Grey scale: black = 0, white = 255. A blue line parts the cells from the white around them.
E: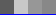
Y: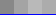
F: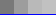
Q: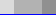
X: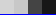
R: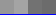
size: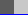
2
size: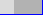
3
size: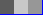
3
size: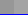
2

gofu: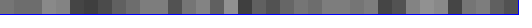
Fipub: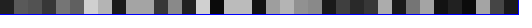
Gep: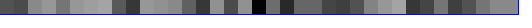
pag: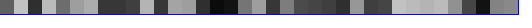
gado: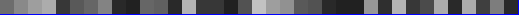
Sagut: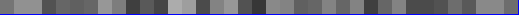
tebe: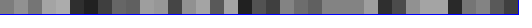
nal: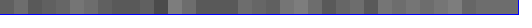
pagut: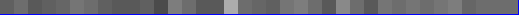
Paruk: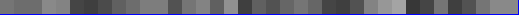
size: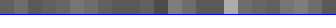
24
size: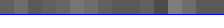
16
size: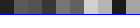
10
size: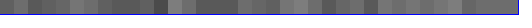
37

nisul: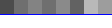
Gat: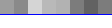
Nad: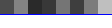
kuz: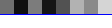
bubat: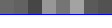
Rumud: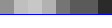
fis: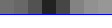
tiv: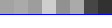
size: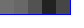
5
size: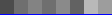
8
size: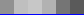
6

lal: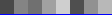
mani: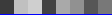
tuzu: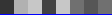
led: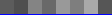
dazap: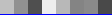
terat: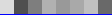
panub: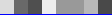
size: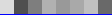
8
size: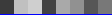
8
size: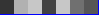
7
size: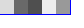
5

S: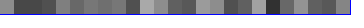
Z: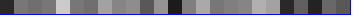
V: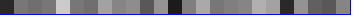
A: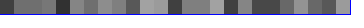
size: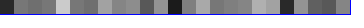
25
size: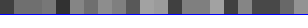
22
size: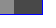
3

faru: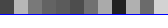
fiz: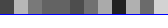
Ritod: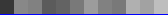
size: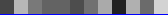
12
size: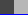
2

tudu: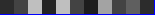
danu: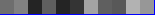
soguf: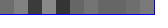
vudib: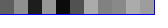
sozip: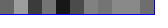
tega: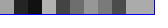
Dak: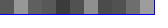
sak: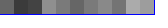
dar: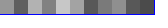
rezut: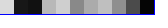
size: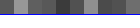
10
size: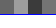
4
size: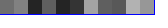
11

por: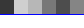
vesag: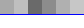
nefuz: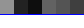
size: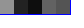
5
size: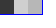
3
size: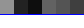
6
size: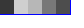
5
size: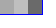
3
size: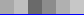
6

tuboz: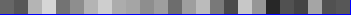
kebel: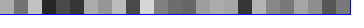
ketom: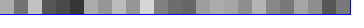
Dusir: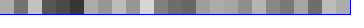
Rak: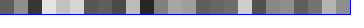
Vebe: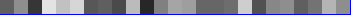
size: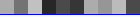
10
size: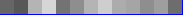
13
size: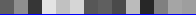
14
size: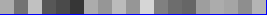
19
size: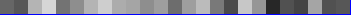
25

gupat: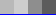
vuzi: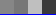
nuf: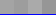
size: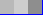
3
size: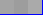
3
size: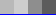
4

